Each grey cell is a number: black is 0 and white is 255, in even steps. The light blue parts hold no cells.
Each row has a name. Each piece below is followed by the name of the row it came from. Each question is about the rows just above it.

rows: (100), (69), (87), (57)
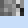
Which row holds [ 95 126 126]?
(69)
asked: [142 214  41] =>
(57)
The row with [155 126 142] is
(87)
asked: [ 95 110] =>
(57)

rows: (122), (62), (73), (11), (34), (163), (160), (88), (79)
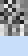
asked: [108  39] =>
(122)
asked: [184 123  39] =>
(11)
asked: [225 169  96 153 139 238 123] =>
(160)

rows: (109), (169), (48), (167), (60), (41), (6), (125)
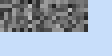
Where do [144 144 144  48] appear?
(167)
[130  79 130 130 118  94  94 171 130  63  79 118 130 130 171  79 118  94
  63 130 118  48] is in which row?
(6)
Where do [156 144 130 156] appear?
(109)

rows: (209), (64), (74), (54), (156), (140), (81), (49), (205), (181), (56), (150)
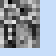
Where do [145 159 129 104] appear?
(49)
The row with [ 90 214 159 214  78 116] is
(64)
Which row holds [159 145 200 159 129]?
(209)
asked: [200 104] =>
(150)

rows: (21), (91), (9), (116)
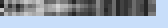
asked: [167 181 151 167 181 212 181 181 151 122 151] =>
(91)
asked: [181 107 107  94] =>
(116)
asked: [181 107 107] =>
(116)
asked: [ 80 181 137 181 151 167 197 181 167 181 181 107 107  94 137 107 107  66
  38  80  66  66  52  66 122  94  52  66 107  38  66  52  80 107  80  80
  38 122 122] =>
(116)
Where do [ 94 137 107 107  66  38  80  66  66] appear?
(116)

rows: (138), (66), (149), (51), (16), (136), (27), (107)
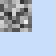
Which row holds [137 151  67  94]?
(136)
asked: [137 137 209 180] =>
(149)
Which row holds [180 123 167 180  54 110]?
(27)
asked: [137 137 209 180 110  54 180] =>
(149)

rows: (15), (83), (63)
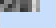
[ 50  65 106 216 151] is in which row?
(63)
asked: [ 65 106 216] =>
(63)
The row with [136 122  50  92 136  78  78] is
(83)
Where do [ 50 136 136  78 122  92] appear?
(15)
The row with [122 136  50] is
(63)

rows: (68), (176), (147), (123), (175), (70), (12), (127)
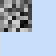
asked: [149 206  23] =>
(175)
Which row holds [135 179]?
(123)
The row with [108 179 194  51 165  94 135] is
(176)
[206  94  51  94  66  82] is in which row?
(147)
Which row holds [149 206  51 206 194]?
(127)

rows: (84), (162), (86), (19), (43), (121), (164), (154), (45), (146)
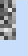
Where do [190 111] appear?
(43)
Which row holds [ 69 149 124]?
(146)

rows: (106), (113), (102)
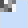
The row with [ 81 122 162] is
(113)
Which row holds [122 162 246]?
(113)
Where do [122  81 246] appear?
(102)

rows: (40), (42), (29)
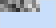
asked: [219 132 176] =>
(42)
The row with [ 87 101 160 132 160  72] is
(40)
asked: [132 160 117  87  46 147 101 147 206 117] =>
(29)
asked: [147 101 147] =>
(29)
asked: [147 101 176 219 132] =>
(42)

